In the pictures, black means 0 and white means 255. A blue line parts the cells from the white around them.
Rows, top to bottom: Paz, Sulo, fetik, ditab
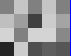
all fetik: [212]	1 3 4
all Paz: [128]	1 3 5
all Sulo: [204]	4

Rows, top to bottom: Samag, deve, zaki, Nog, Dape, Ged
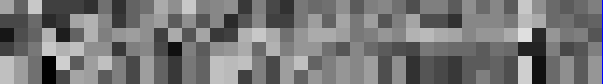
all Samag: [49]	7 9 21
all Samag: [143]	13 17 25 34 39
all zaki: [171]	13 20 23 24 32 37
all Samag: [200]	3 14 38
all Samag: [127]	15 19 27 31 32 43
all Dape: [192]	1 8 16 18 22
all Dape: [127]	9 19 24

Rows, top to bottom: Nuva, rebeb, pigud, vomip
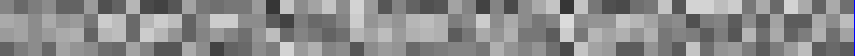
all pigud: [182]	8 12 26 31 43 54
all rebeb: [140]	3 15 18 19 34 36 38 42 49 54 60
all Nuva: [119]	15 17 18 43 47 54
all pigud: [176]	6 30 32 37 45 47 59
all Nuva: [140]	4 22 25 38
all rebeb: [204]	8 12 16 17 26 35
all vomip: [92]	45 46 49 55 59 61

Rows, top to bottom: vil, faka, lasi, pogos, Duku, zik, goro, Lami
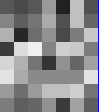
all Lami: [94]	2 7
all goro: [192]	4 5
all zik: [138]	3 4 5 6

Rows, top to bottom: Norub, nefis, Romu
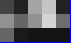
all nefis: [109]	5
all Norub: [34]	2 5
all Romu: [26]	2
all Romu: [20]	3 4 5
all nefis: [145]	1 3

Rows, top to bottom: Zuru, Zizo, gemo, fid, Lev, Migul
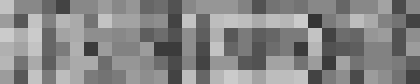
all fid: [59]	7 12 13 22
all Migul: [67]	13 23 30
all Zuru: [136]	2 3 6 7 9 14 23 24 26 27 30
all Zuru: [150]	10 15 16 17
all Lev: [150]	5 9 10 16 17
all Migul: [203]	17
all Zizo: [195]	3 8 14 17

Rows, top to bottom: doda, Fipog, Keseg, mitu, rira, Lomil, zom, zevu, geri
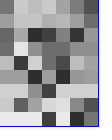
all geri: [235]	1 2 3 5
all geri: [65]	4
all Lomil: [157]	1 2 4 7
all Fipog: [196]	2 3
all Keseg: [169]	2
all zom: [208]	1 2 5 6 7
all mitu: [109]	1 4 5

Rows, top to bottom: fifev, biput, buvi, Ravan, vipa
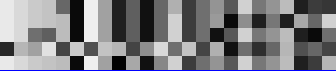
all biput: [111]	15
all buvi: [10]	6 23
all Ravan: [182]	2 9 21
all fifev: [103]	5 12
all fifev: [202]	3
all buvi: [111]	3 15 24

